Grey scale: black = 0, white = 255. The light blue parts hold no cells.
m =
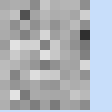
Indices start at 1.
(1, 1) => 169
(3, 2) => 143
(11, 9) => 140
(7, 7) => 166
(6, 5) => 224
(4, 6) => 159
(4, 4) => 164
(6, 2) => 202
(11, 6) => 123
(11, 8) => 160
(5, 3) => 208
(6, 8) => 165
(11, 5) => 160
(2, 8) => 166
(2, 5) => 183
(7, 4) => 150
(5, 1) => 155
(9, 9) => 178
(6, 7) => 175
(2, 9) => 207
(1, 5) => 198
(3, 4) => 144
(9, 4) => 169
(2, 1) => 180
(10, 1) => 179
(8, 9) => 145

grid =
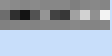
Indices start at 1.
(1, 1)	143
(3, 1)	129
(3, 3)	133
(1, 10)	136
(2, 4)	82
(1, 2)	138
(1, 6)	135
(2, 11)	243
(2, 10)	144
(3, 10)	132
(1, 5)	134

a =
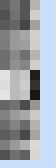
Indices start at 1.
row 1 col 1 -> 95
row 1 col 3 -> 85
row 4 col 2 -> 152
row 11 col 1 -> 102
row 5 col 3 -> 158
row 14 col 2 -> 106
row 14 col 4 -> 164
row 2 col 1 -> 81
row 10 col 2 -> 185
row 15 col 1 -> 126
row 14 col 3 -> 73
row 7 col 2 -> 144
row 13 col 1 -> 109
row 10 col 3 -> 196
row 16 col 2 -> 112
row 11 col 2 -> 113
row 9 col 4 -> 50
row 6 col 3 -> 112
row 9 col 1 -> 220
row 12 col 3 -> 168
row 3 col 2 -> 100

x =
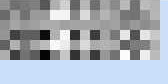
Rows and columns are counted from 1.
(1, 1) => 143
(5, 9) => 217
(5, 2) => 177
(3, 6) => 172
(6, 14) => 102
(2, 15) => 147
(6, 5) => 5
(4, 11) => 165
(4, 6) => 176
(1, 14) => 114
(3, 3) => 152
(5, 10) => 171
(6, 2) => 61
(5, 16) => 174
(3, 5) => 172
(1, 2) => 112
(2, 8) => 133
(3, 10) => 164
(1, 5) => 87
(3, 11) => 156
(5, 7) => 235
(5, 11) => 178
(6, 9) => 161
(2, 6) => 244
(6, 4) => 92
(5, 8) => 159
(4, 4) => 94
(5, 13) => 98

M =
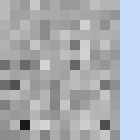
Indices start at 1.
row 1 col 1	186
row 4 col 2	186
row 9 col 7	178
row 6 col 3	160
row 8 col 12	169
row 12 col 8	174
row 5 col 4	196
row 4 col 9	176
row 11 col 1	127
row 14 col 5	132
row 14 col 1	140
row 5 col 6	160
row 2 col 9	165
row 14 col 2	142
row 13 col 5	212
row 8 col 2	163
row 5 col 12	164
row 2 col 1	186
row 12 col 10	181
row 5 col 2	163
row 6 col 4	157
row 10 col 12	157
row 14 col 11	197
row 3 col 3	185
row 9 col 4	152
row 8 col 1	178
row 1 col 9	169
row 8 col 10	178
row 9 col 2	81
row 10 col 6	138
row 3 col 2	164

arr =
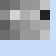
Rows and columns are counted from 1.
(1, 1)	104
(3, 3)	148
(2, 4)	190
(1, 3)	150
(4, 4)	152

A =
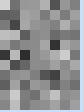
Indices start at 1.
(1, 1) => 210
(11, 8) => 159
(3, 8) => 143
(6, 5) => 153
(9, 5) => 144
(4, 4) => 138
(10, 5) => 159
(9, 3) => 102
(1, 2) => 113
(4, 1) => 190
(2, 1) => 95
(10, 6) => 192
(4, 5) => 143
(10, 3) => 125
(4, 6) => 107
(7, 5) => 139
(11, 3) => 122
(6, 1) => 54
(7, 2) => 78
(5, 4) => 139
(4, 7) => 122
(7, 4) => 140
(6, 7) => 204
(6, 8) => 119

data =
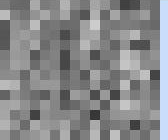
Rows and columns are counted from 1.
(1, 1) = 122
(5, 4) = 166
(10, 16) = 116
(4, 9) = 165
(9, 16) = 105
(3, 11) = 125
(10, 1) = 99
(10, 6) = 136
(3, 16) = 105
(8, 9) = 89
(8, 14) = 161
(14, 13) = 114
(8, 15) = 191
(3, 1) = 88
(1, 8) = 135
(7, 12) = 144
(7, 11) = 106
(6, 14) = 166
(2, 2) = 128
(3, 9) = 161
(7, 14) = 183
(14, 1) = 153
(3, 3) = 135
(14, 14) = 134
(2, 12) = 165
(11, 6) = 133
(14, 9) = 126
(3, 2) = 145
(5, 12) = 100
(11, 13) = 197
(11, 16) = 126
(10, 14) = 122
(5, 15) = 79
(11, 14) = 170
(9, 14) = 101
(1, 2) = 106

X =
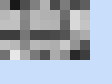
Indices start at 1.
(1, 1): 140
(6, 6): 171
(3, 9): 196
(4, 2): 61
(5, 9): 83
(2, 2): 195
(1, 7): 124
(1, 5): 179
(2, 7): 109
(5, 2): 184
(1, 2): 24
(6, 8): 40

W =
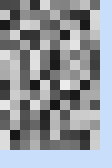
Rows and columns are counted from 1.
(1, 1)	72
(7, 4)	224
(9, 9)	29
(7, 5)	116
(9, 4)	22
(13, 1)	97
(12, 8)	202
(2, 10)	216
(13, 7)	125
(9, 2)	193
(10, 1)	63
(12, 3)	81
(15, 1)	220
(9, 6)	53
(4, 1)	132
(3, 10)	213
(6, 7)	166
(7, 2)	204
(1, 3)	165
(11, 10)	77
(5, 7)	197
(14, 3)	103
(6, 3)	81
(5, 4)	60
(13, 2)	170
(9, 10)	163
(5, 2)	93
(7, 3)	85
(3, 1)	24
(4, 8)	215
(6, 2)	180
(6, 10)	66

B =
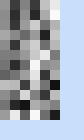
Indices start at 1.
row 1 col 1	149
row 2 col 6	250
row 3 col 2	54
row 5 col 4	206
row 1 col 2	60
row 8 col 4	228
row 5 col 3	170
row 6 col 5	232
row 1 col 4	58
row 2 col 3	143
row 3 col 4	204
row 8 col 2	116
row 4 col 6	198
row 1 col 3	130
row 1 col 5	193
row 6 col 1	125
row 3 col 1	142
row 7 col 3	107
